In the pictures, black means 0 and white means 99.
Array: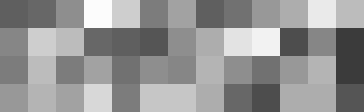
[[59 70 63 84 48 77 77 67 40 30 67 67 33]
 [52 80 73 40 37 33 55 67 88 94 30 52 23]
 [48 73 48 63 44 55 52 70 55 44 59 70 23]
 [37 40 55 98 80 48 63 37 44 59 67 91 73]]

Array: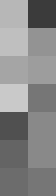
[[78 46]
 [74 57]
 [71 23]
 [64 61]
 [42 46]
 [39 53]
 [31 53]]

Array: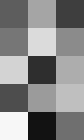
[[96  7 43]
 [82 18 67]
 [46 85 54]
 [36 64 24]
 [30 60 74]]

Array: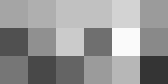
[[64 68 75 75 82 60]
 [46 28 39 60 71 20]
 [31 56 79 43 97 53]]

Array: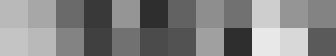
[[76 72 51 25 44 29 32 62 18 90 84 35]
 [72 65 41 22 58 18 38 55 44 80 58 51]]

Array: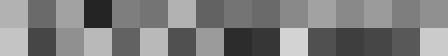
[[76 27 56 72 38 72 31 60 17 21 82 31 24 27 34 79]
 [69 41 63 14 49 45 69 38 45 41 53 63 53 60 49 56]]

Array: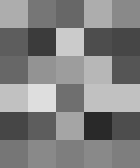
[[75 86 43 75 75]
 [67 46 40 67 53]
 [46 53 49 53 49]
 [40 57 61 71 33]
 [36 23 79 30 27]
 [27 36 64 16 30]]

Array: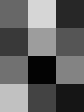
[[75 26  8]
 [44  1 51]
 [40 83 15]
 [22 61 33]]

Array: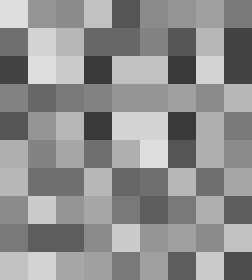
[[86 58 54 75 33 54 58 62 47]
 [75 82 65 62 47 62 36 79 30]
 [71 43 43 71 40 43 71 43 65]
 [68 51 65 43 68 86 33 68 54]
 [54 79 58 65 47 36 47 68 36]
 [51 40 47 51 58 58 62 54 71]
 [47 36 36 54 79 58 62 54 75]
 [43 82 71 40 40 51 33 71 26]
 [33 58 71 22 82 82 22 68 47]
 [26 86 79 22 75 75 22 82 26]]
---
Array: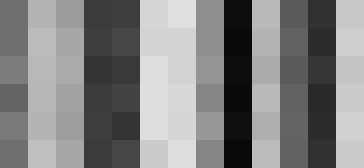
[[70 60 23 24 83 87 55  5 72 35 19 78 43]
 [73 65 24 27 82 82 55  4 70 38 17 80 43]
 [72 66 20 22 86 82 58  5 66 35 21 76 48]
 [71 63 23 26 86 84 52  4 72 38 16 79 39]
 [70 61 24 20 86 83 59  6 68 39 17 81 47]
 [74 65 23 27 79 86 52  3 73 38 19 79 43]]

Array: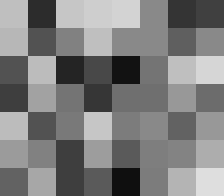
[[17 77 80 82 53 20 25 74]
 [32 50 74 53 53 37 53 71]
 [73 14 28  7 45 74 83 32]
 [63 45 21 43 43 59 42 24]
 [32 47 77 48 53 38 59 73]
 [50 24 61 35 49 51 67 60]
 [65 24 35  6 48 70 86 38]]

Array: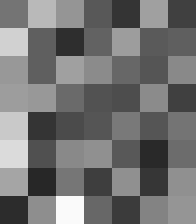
[[72 58 34 20 62 25 45]
 [37 18 38 61 35 37 81]
 [37 62 54 40 33 53 59]
 [59 41 32 30 54 25 61]
 [20 29 33 47 33 45 78]
 [31 53 56 34 16 42 85]
 [15 46 24 56 21 56 64]
 [55 97 40 23 51 58 17]]

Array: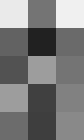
[[45 93 91]
 [13 41 38]
 [61 45 32]
 [25 50 61]
 [24 53 42]]

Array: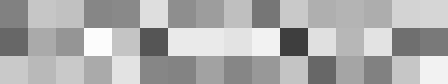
[[77 75 52 53 86 55 61 74 46 78 68 70 67 82 83 50]
 [66 58 98 76 33 91 91 88 94 24 87 71 88 43 47 40]
 [72 78 66 88 52 51 63 52 59 76 40 64 50 77 94 78]]

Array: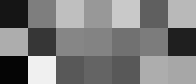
[[49 74 59 78 37 72  8]
 [21 52 51 44 48 12 67]
 [93 34 39 34 67 65  2]]

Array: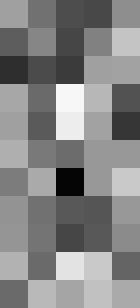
[[44 30 28 55 62]
 [52 27 50 76 36]
 [29 23 62 63 18]
 [41 96 71 32 65]
 [35 92 63 21 62]
 [47 42 59 59 68]
 [66  2 59 78 48]
 [44 34 33 59 57]
 [45 27 34 54 58]
 [41 88 78 39 69]
 [72 64 75 66 41]]

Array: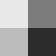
[[48 90]
 [17 73]]
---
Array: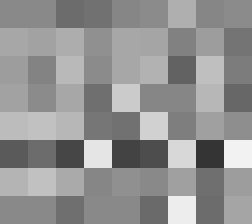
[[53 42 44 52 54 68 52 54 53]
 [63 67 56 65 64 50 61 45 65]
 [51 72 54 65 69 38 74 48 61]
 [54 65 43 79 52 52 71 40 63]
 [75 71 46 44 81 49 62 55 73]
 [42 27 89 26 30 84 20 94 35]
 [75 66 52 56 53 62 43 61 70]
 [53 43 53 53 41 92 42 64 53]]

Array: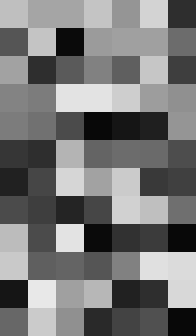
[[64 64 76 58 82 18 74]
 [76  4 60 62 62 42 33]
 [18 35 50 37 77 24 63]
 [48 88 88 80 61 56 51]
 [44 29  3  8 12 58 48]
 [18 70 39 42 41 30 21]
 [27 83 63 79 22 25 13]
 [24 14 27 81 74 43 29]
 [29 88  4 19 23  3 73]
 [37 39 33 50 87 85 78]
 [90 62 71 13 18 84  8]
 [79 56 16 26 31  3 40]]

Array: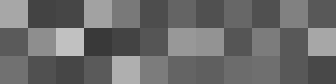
[[26 27 63 47 30 39 31 40 31 50 34 65]
 [55 75 22 26 33 59 57 33 48 34 65 35]
 [31 27 35 68 48 39 37 42 43 34 28 44]]

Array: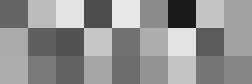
[[73 88 30 90 54 10 76 63 39]
 [37 32 77 44 67 88 35 63 66]
 [47 38 65 42 57 76 46 52 67]]

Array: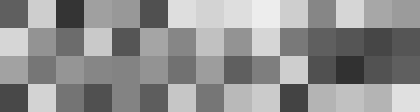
[[80 20 62 59 31 86 82 86 92 80 52 83 65 60 37]
 [57 42 78 33 64 52 75 57 83 47 37 33 27 33 83]
 [46 58 52 51 57 44 61 37 49 80 31 19 32 37 63]
 [82 45 31 51 36 77 46 72 79 26 70 75 70 87 28]]

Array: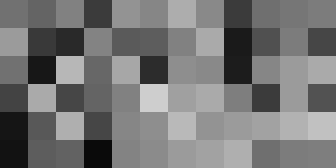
[[39 50 23 57 52 67 53 23 43 46 48 44]
 [22 16 51 35 36 50 66 10 31 48 27 60]
 [ 9 71 40 65 17 55 53 11 52 60 66 44]
 [66 27 39 50 80 62 66 49 23 60 32 26]
 [34 68 27 52 55 72 57 60 63 69 75  8]
 [36 38  4 51 54 60 63 68 43 48 49  7]]

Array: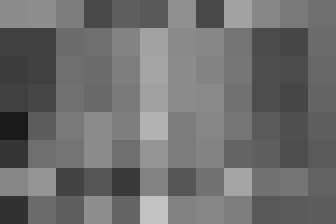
[[55 48 28 37 34 56 28 63 52 47 43 54]
 [25 42 43 51 63 53 52 45 29 27 42 25]
 [25 43 42 49 64 54 51 46 30 29 40 23]
 [27 44 41 47 62 54 53 44 30 27 39 25]
 [36 47 54 49 69 48 52 46 35 31 37 10]
 [43 45 54 43 58 48 51 39 37 30 35 20]
 [58 26 33 22 51 33 44 64 44 45 38 52]
 [42 37 55 39 75 50 52 49 34 35 36 19]]

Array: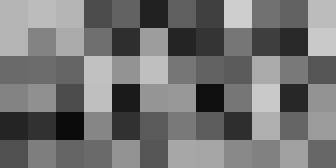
[[73 70 29 38 13 37 25 80 44 38 73 70]
 [51 66 43 18 61 14 20 46 24 16 78 70]
 [42 39 75 57 74 46 38 35 66 47 33 41]
 [56 29 74 10 58 59  6 46 78 15 57 51]
 [19  4 52 19 35 47 36 18 68 39 60 14]
 [49 39 41 57 33 65 64 53 50 62 40 31]]

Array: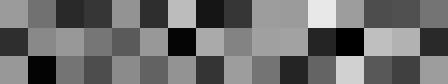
[[44 16 21 57 18 73  8 21 61 60 90 61 30 31 45 60]
 [53 59 46 35 59  2 66 51 62 63 14  0 74 69 16 18]
 [ 1 45 30 54 38 57 20 61 45 14 39 81 34 25 61 59]]
